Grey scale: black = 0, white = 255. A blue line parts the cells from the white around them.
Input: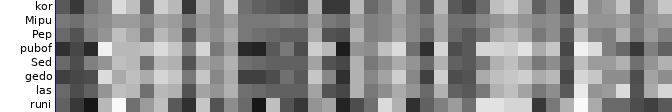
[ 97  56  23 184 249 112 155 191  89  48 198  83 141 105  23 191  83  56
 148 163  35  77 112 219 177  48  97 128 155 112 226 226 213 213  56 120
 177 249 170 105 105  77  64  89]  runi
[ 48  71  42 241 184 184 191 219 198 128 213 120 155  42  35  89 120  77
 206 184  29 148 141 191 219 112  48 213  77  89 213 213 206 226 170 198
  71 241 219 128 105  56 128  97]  pubof

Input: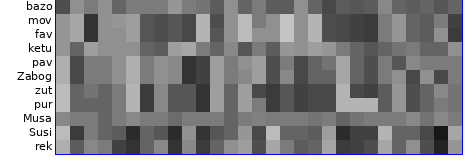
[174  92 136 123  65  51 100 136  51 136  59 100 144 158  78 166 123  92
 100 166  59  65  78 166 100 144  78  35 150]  rek
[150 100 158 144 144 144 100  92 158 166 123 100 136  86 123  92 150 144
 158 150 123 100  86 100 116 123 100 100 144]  ketu
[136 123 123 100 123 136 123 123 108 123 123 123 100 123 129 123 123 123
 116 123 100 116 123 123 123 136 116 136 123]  Musa
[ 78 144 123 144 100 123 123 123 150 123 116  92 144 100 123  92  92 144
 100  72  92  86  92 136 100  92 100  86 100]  bazo
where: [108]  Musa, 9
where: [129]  Musa, 15

